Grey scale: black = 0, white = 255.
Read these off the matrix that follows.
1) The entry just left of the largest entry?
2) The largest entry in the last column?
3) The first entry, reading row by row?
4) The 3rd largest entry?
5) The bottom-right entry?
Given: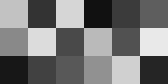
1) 81
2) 233
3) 194
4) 214
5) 37

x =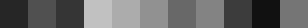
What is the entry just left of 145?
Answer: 172
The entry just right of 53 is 193
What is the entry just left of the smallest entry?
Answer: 60

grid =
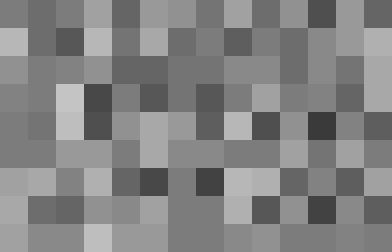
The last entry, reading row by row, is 124
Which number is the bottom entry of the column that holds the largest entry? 137
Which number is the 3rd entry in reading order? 124
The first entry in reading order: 124
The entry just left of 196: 124
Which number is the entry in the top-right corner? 101
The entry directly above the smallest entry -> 130
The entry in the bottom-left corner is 161
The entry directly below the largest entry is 190
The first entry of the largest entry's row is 130
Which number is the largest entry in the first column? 183
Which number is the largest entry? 196
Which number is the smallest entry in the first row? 79
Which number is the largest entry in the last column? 176
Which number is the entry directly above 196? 130
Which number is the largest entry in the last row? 190
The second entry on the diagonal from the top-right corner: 153
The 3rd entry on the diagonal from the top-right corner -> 137
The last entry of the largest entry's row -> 168
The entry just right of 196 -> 72
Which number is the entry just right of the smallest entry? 130
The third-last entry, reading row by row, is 124
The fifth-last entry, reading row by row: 145

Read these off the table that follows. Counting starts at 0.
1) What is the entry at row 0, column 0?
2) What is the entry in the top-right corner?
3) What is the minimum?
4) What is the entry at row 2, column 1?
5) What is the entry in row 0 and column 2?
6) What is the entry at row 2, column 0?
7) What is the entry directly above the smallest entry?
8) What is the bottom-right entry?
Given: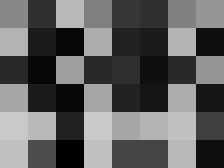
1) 136
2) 150
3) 0
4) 7
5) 185
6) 41
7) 34
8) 15

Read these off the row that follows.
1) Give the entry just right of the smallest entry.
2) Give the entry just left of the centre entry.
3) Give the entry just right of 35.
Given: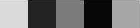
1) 167
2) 35
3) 123

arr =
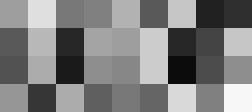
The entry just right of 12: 76
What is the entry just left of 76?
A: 12
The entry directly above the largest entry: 142
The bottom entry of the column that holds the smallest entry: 217
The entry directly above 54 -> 172
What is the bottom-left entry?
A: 150
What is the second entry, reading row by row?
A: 223
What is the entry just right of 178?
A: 89
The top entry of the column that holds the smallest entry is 198
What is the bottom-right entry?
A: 247
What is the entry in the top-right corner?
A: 47

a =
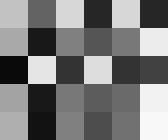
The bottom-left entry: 175
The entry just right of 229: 51
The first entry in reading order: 194
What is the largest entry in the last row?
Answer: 248
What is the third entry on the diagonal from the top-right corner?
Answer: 221
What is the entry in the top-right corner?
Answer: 38
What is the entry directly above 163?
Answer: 10
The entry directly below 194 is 169
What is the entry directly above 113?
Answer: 106

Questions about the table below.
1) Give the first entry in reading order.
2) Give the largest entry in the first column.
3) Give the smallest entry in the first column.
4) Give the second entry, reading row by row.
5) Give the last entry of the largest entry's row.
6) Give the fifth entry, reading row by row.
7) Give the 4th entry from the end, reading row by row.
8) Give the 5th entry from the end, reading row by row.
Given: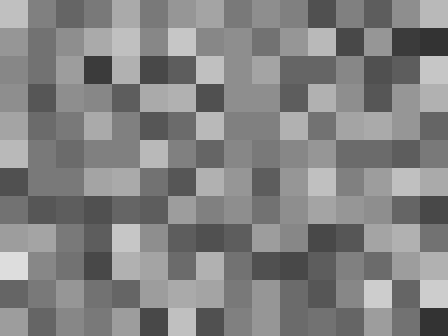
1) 192
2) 221
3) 80
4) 128
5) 177
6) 170
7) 101
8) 114
